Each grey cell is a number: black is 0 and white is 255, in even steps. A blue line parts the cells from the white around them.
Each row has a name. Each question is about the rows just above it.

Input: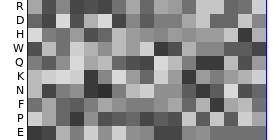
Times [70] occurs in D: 2
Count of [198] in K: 0
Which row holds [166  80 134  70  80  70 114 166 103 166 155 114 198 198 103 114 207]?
R
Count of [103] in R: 2
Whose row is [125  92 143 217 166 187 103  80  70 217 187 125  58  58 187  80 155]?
Q
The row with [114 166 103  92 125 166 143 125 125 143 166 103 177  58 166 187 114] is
F

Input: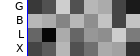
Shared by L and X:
[171]
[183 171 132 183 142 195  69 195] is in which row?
B

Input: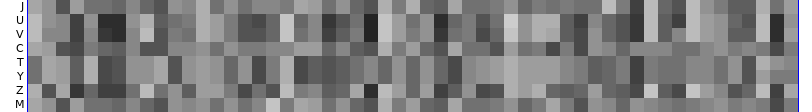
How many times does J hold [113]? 11
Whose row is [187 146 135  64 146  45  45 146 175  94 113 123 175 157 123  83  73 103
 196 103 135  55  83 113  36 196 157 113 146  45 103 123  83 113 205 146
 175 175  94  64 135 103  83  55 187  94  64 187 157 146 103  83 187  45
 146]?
U
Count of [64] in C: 0
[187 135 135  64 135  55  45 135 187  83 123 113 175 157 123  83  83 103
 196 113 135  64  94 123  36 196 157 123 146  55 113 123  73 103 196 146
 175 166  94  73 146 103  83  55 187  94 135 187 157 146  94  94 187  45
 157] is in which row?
V

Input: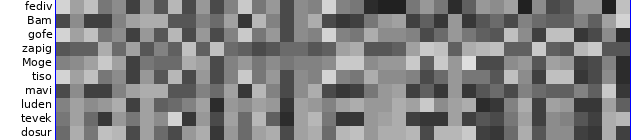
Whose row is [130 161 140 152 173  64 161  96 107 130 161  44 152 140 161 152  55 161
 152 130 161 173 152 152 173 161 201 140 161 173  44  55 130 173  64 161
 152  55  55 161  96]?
luden
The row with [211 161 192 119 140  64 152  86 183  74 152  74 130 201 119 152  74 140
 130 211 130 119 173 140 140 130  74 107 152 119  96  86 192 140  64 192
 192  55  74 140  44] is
gofe

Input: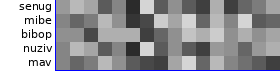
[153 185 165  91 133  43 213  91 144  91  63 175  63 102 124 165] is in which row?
senug
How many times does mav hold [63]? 2
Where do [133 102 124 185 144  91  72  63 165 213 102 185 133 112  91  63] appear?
mav
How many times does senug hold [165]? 2
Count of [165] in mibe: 1
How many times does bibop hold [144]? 5

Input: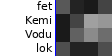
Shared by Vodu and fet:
[26]
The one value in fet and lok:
[35]
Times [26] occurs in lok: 0
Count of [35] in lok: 2
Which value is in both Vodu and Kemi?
[26]

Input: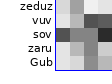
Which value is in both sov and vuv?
[82]
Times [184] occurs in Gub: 1
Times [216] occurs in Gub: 1
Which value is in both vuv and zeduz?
[228]
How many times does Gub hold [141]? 1
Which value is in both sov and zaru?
[132]
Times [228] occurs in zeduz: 1

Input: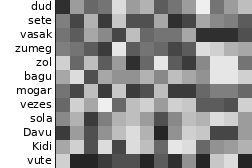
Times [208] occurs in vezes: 4
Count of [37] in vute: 5
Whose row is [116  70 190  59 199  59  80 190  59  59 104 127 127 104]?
mogar
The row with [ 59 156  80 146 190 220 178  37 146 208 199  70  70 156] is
Davu
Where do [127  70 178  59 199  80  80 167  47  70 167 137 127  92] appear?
sete
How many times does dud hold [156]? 4

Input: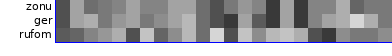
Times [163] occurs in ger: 6
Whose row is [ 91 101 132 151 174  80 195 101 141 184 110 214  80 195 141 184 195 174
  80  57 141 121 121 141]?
rufom
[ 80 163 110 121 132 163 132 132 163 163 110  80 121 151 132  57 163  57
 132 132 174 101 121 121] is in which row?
zonu
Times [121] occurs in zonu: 4

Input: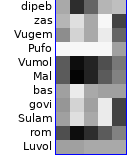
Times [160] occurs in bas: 3
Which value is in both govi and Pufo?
[160]
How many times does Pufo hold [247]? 4
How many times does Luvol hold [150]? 0

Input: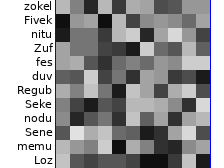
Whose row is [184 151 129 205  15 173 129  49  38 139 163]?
memu
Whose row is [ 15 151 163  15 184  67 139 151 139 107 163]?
Fivek
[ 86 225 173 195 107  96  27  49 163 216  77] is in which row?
Sene
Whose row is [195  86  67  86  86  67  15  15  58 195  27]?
Loz

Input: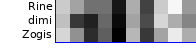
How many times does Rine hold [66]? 1
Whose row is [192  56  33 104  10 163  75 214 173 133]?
dimi

